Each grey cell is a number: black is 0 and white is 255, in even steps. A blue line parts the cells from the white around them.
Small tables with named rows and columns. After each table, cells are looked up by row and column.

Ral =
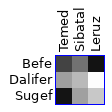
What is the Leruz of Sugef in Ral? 200
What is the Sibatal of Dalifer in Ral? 185
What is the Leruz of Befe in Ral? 19
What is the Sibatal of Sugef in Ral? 160
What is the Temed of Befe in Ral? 67
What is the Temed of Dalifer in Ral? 159
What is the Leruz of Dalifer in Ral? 253
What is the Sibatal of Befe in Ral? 114
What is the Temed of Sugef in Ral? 20
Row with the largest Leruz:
Dalifer

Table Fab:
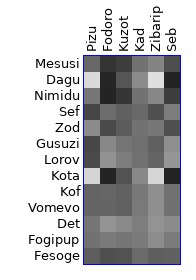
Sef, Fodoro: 109
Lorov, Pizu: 75
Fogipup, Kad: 122
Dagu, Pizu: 218
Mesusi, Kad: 114
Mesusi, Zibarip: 132
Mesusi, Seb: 77
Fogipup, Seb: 123
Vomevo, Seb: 112
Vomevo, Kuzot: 97
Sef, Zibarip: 79
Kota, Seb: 36

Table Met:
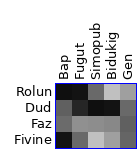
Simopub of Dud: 15
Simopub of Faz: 141
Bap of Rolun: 15
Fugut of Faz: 144
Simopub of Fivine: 192
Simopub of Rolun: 105
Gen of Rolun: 159
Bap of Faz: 107
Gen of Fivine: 101
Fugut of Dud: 38

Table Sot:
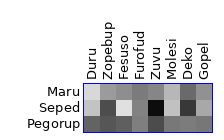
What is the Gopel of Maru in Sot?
145
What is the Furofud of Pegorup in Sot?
127
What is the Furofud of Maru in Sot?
123
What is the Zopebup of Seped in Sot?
77
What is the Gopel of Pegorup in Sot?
119
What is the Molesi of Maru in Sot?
183
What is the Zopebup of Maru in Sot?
155
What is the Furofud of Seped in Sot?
130
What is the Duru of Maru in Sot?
216
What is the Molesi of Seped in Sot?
193
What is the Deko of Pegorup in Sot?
124
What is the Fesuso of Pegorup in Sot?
95
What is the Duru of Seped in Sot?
195
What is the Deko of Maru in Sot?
106

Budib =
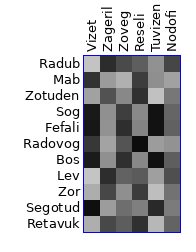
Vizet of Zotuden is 161
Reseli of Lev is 91
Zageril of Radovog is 163
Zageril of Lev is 45
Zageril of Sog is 144
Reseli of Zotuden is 48
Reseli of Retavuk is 48
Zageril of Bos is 144
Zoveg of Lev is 98
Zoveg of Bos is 47
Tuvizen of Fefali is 18
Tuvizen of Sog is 18
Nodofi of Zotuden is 119
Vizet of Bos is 27
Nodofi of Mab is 161
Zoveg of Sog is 62
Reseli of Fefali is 132
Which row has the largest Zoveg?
Mab

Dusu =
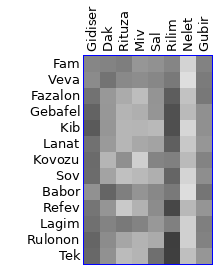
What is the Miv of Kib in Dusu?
181
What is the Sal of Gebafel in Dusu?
149
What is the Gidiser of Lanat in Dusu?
113
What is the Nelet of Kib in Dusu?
214
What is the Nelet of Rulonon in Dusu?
208
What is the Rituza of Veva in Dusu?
137
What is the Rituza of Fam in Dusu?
126
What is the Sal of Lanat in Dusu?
163
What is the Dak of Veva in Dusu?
115
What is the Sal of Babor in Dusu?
136
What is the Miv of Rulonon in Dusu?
179
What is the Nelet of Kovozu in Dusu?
186
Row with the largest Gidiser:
Babor

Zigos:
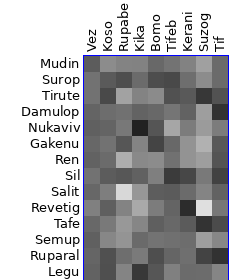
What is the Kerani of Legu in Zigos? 107
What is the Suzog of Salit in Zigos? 132
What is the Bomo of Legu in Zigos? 86
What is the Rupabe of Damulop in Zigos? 113
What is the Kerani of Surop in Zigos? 110
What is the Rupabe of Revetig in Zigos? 131
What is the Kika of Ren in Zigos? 137
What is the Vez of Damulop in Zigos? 100
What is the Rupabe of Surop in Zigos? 78
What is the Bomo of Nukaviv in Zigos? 85
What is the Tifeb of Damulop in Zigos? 117
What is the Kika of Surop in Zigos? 107
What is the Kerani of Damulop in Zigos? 98
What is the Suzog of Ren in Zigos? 158
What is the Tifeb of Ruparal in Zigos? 101

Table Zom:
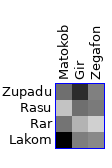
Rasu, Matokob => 195
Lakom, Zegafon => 137
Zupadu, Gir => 44
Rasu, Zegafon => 122
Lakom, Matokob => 1
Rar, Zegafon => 208
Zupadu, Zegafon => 128
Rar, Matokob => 116
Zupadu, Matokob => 111
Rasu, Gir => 111
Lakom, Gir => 126

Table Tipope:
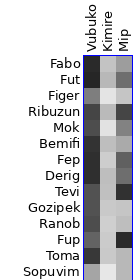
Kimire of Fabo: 195
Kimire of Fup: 203
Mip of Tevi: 49
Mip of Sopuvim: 184
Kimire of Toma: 201
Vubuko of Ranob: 77
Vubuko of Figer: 126
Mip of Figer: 197
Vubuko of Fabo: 42
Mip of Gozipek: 197
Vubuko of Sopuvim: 165

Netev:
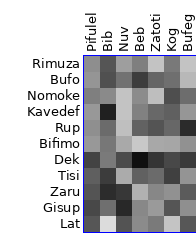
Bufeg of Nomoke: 109
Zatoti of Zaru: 135
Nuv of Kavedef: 195
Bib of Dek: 122
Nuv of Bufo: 114
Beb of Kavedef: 129
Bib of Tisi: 60
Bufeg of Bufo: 184
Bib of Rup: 107
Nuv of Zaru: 55
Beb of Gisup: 136
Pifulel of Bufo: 149
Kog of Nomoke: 78
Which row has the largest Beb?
Bifimo

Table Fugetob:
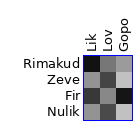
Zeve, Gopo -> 193
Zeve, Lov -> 69
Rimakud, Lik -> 18
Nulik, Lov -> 74
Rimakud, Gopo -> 155
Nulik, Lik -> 147
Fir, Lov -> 136
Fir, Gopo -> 21

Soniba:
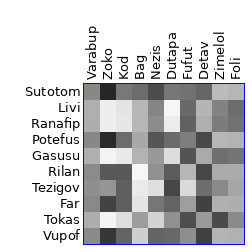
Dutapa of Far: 99
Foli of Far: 174
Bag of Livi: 183
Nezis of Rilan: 144
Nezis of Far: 118
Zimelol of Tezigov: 138
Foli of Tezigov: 166
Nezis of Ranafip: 140

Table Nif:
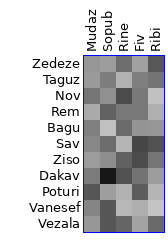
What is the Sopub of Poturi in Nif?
158
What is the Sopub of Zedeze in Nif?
156
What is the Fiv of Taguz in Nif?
127
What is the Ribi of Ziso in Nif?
117
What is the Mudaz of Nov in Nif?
117
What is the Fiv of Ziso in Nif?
75
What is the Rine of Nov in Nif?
75
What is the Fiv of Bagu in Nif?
148
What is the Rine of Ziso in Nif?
97
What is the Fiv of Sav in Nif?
70
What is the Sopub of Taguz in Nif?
125
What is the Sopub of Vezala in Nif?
86
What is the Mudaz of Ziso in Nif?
156
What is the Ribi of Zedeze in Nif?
87
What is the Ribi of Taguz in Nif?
116
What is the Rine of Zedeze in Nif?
110
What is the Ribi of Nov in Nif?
193
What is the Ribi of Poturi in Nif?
181
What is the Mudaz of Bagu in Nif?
128
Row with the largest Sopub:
Bagu

